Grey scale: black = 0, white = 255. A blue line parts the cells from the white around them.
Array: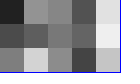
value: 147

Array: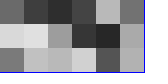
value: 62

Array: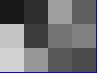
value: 46

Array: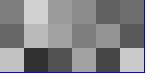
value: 209

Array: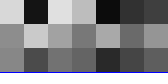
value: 20

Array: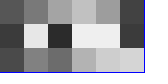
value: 121

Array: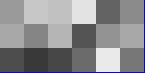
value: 199

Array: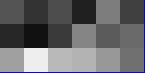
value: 51
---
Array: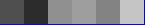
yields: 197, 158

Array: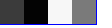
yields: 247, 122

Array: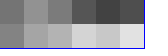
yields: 226, 212

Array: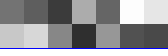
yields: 253, 230

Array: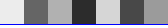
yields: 236, 214

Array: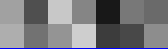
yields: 206, 200

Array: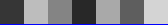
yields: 212, 189
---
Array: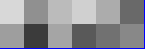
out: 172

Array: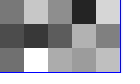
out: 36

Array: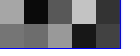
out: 195

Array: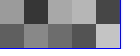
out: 182

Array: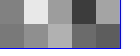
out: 60

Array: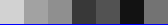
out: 18

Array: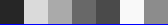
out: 249

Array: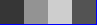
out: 206

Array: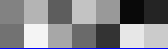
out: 9

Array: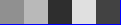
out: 224
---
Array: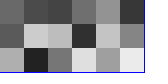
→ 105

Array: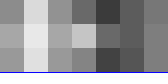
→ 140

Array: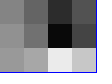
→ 132

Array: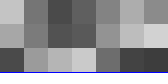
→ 196

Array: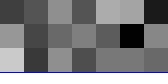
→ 63

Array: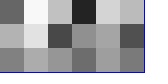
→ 102

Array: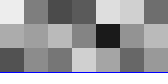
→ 237
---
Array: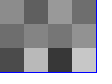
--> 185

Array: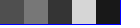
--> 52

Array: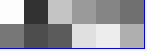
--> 224

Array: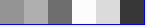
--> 252

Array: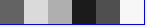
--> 27

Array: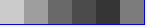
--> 75
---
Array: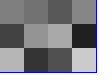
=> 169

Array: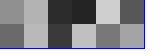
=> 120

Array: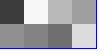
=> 111

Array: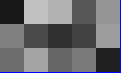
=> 67

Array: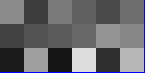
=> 147

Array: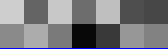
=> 150

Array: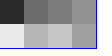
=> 197

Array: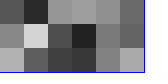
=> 122

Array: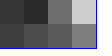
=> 90
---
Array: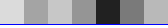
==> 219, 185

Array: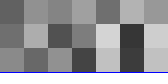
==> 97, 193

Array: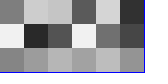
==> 126, 148

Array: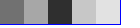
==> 113, 226

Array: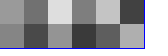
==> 154, 175

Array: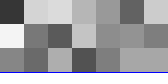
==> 54, 167

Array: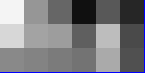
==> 244, 80

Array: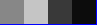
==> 135, 12
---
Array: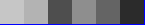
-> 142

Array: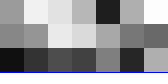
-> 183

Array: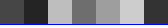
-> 110

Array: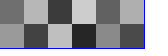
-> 205

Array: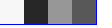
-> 88

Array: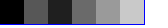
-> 106
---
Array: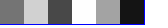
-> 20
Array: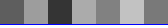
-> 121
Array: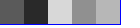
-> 183
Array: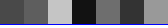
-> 153
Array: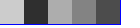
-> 76
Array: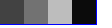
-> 11
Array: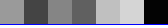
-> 3
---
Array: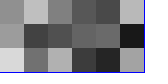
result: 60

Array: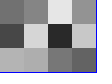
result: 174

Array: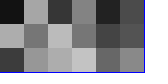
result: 195

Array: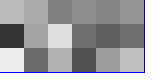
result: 80

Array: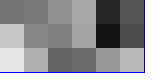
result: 107

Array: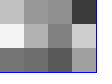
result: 110

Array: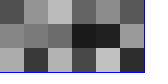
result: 72
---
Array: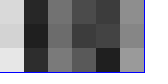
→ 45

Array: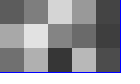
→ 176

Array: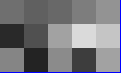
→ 35

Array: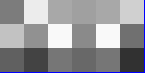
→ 67

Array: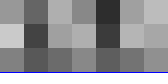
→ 88

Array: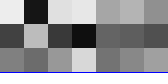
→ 108
